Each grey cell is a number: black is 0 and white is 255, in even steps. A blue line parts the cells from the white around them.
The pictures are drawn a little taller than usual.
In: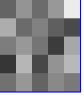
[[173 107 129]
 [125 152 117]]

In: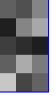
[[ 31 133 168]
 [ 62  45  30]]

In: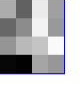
[[103 140 243]
 [149 185 196]]

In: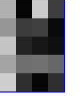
[[150  60  64]
 [196  36  23]]

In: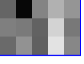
[[127 122  98]
 [106 146  96]]

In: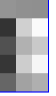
[[ 51 208 250]
 [ 81 177 201]]

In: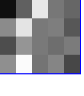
[[139 228 121]
 [ 77 149 121]]

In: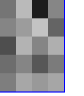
[[133 156 195]
 [ 78 179 133]]
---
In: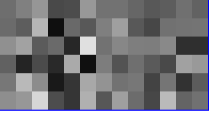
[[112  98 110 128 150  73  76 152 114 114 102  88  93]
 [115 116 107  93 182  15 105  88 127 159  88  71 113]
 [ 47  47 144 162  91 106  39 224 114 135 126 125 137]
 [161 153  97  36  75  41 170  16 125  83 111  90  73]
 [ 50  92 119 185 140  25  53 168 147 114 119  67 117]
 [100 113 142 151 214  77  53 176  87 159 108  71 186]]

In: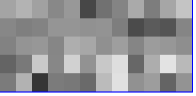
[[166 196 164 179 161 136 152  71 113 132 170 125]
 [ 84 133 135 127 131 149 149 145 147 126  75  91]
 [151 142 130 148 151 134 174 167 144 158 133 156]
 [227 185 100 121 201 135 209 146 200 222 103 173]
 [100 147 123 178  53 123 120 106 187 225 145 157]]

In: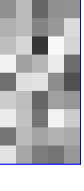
[[144 146 144 186 102]
 [152 219 176 186 132]
 [249 212 190 214  54]
 [236 109 242 161 182]
 [141  81 111 223 226]
 [160 150 204 189 102]
 [243 204 236 193 116]
 [179 170 116 187 163]
 [116 152 227 167 125]]

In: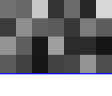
[[ 38 215 114 103 199  51 107]
 [124  93  59 143  96  91  55]
 [ 43  21 148  94  24 159  43]
 [147  77  91  65  22  66  71]]

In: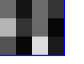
[[107  52 107  20]
 [106   6 180  51]
 [220  26  83   8]]

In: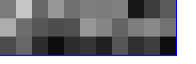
[[ 60  91 122 198 103 151 113 126 122 128  24]
 [137 114 173 109  86  76  80 151 132 100 126]
 [ 62  14  75 103  44  12  44  53  32  86  47]]

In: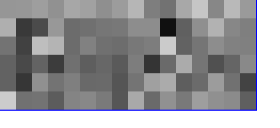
[[185 154 150 151 158 145 167 161 143 156 182 126 114 168 198 135]
 [135 127 175  57  75 152 108 112 118 120 141 141  16  96 143 178]
 [129 128 115  65 190 180 108 129 112 109 120 125 203  98 117 141]
 [101 137  98  73  99  60 112  94 103  90 125  52 106 171 117  80]
 [113  67  98  54 144 115 127 105 106  85 116 160 171  94 107 156]
 [139  95 204 113 115  92 132 136 122  86 169 106 145 121 158 144]]
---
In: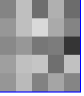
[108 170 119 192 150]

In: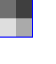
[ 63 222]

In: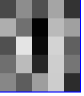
[ 51 186  10 187 135]

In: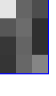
[ 77 108  55]

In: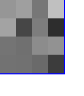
[192 125 112 114]

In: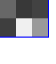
[ 66 240]

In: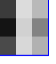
[185 209  74]

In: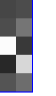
[76 77]

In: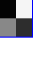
[245 136]
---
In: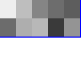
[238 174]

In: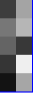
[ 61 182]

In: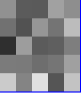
[145  82  91 117 195]

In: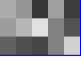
[172 182  70]

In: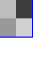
[189 209]

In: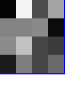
[  4 131  70 106]
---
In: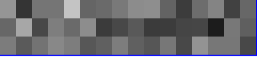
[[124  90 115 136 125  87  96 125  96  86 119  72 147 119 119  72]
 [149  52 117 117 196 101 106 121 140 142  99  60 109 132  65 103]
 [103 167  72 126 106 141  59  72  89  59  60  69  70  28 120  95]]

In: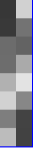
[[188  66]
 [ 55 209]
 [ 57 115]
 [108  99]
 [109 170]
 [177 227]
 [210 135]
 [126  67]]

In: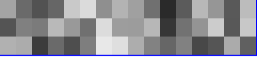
[[177 172  60 106  78 126 232 223 173 130 102 129  72  85 171  96]
 [164 106  82 102 201 219 143 179 160 112  42  91 184 150  89 188]
 [ 84 128 123 185 153 112 220 157 156 183  54 114 148 204  88 200]]

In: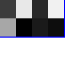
[[167   1  26  13]
 [ 60 232  41 241]]

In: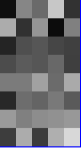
[[ 61 172  60 175 216]
 [ 15 134 106 199  50]
 [172  49 149  12 128]
 [ 36  79  86  70  64]
 [ 76  91  86 104  63]
 [123 123 161 107 170]
 [ 40 109 100 121  90]
 [154 128 141 145 152]]

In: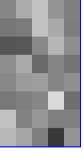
[[183 165 126  56 148]
 [134 172 194 148 127]
 [119 123 194 169 125]
 [ 85  87 137 182 142]
 [141 170 105 133 116]
 [136 155 158 132 143]
 [120 127 134 218 110]
 [194 130 151 128 128]]

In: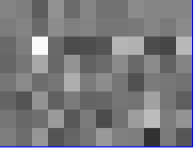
[[126 109 150  84 101 117 153 128 126  50 122  86]
 [132 127  93 146 107 134 114 114 139 134 133 134]
 [124 132 106 141 128 131 118 118 121 133 122 138]
 [106 126 250 106  75  78  85 180 177  76  70 184]
 [102 118 168 104 148  98 107 139 106 139  98 131]
 [118 138 109 118 174 123 141 117  80 123 119 114]
 [100  84 147  97 123 100 102 117 115 162 118  94]
 [117 103 111 154  87 122  75 114 157 188 125 148]]
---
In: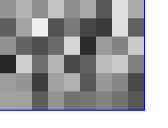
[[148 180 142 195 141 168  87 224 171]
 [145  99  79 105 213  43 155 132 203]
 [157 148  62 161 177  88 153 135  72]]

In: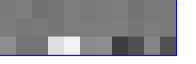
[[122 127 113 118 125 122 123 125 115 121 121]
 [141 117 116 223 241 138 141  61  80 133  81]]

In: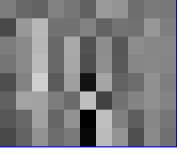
[[125 104  99 130 118  97 154 147 110 121 120]
 [124 138 182 104 169  81 141  88 141 134 134]
 [ 78 131 207  91 159  18 165  98 108 145 127]
 [ 87 104 161 102 146   1 192 128  94 135 119]]

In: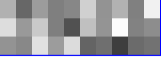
[[177 103 156 127 135 208 147 178 128 241]
 [147 136 225 156 220 100 111  62 107 114]]

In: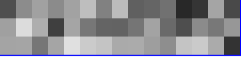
[[ 79 140 161 139 162 190 129 188  96 101 113  40  53 165  73]
 [164 165 118 165 224 203 196 170 171 158 142 196 202 171  51]]

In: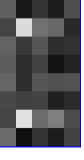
[[ 94  23  52  28  78]
 [ 99  57  86  46  50]
 [101  45  86  81  83]
 [ 69 225 108 127  77]]
